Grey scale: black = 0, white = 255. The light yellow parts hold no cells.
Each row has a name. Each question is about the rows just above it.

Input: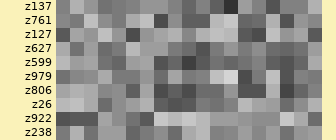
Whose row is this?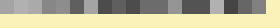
z806
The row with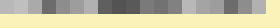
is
z26
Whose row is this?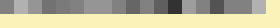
z137
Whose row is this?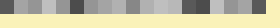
z127

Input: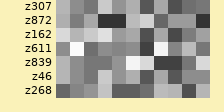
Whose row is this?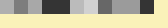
z872
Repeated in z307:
[119]
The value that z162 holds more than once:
[168]
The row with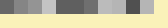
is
z268

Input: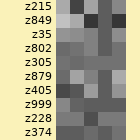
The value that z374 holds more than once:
[93]
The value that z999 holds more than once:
[93]
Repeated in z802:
[114]
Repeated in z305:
[114]
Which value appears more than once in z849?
[54]
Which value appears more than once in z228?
[122]

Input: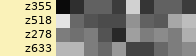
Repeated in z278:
[125]
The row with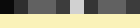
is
z355
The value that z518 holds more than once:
[75]
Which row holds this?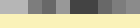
z633

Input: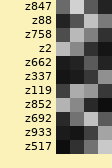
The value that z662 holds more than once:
[35]
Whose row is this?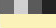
z847

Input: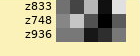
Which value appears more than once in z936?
[120]
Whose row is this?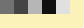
z833
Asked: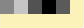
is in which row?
z748

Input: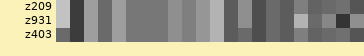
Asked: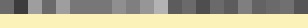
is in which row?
z403

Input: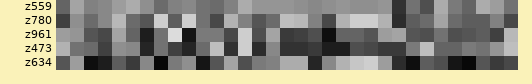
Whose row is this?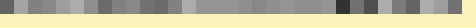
z559
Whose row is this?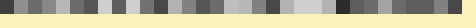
z780

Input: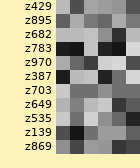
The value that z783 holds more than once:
[21]
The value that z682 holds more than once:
[186]
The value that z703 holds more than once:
[112]
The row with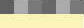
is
z895

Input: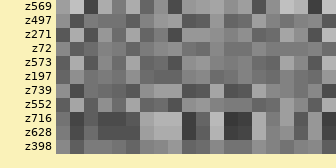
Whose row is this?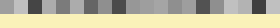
z569
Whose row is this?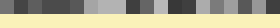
z716

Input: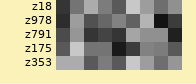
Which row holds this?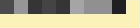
z791
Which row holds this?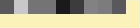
z175
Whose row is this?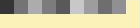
z18

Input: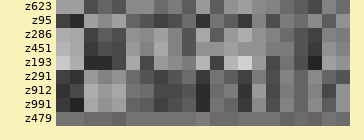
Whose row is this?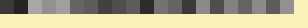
z991
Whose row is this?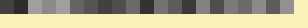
z95
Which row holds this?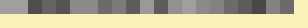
z623
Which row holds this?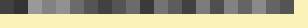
z291
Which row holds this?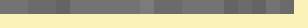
z479
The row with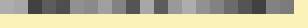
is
z286

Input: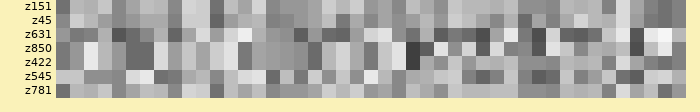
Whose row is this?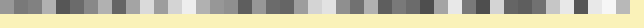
z631
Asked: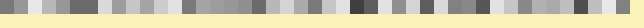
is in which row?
z850

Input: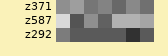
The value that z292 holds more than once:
[90]
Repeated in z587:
[178]
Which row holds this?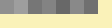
z371

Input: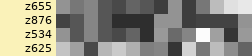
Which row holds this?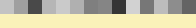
z625
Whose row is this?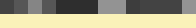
z876
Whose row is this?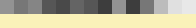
z655
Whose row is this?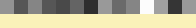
z534

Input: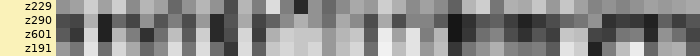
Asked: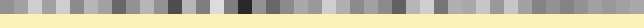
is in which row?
z229

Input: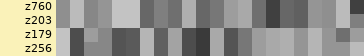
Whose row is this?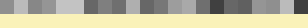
z760
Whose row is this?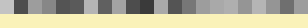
z179
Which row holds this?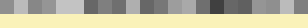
z203

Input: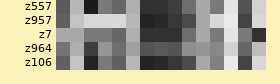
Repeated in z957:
[216]
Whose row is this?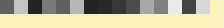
z106
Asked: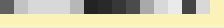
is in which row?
z957
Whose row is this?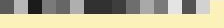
z557

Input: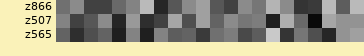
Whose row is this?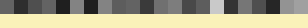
z565
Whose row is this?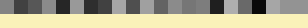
z507
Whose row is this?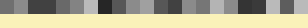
z866

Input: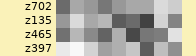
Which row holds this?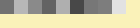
z465
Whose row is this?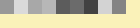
z135

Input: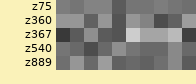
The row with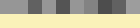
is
z360
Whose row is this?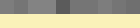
z75

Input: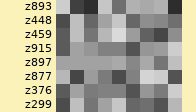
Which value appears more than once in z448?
[103]
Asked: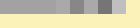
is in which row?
z897
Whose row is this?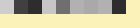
z893
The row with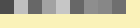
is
z448

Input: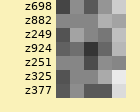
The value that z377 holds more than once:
[89]
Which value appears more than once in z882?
[134]
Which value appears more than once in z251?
[134]
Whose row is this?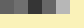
z924
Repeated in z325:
[134]

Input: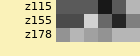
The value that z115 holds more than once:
[90]
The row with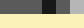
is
z115
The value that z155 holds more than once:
[75]
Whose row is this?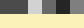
z155

